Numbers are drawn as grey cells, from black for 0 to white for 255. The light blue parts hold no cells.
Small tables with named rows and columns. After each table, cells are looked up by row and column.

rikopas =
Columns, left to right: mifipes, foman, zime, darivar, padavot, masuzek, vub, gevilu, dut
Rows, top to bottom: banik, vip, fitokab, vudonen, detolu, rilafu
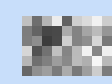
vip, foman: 100
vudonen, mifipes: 214
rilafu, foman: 144
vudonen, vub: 242
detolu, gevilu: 246
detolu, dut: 185
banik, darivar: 236
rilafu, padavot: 171
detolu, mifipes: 182
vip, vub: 165
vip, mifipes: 125
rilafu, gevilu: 205
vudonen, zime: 114
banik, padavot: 98
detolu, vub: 175
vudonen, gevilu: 134
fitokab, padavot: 207
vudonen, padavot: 133
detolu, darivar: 157
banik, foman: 110

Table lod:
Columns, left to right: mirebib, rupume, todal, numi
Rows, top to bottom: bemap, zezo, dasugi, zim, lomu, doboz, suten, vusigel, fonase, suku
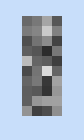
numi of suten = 162
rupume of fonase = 150
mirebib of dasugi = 79
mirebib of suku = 147
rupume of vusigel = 88
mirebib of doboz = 74
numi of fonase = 161
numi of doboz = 101
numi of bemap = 87
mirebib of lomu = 187
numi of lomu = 62
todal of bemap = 165
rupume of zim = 85
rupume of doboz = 116
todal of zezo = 202
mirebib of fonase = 95
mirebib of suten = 101
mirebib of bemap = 105
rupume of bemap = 120
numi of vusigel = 151

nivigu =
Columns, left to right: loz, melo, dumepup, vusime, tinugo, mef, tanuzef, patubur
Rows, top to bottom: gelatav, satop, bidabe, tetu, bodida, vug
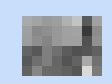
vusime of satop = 152
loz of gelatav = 170
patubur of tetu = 97
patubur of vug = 123
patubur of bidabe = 145
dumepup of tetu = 127
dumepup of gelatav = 154

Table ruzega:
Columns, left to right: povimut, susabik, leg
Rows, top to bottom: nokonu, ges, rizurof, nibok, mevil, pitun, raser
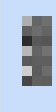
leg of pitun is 108
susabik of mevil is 95
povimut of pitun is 206
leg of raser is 94
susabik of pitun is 92
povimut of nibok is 183
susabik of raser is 96
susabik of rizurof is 89
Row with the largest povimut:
pitun

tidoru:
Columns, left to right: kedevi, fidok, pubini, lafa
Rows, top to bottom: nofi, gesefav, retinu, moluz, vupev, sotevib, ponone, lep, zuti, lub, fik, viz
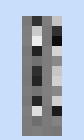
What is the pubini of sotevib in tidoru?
126
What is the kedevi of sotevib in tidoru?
121
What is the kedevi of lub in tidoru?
127
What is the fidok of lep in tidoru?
116
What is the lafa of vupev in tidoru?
136
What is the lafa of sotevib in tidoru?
198
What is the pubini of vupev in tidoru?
125
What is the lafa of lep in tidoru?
135
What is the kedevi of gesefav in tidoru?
126
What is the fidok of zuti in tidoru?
38
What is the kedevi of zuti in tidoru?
120
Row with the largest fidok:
retinu

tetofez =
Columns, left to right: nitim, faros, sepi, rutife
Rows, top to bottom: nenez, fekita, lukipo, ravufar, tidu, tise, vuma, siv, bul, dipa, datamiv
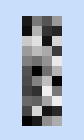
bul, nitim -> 105
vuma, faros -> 131
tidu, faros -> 112
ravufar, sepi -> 170
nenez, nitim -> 25
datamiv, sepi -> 143
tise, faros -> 3
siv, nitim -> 65
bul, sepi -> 165
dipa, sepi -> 20

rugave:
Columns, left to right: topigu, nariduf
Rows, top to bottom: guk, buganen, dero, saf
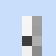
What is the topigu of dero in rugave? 61
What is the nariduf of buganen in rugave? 156
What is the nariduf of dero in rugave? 175
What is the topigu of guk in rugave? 246
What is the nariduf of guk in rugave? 160
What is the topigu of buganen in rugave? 245
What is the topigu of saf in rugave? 240
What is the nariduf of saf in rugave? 139

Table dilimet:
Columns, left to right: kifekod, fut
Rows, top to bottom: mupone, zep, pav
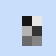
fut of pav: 133
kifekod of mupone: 21
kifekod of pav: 106
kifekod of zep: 180
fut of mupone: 230
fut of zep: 52
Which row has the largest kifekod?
zep

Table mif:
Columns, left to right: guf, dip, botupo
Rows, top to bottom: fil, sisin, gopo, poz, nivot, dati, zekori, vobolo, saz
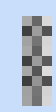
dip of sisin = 157
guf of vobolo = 161
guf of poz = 169
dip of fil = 103
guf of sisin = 63
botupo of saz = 214

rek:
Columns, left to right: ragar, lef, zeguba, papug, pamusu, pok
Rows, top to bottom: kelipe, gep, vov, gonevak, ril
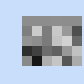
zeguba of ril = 174
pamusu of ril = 86
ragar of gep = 127
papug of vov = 195
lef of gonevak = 65
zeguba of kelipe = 141
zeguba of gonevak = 109
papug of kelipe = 142
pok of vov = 105
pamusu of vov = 210
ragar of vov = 147
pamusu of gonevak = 152

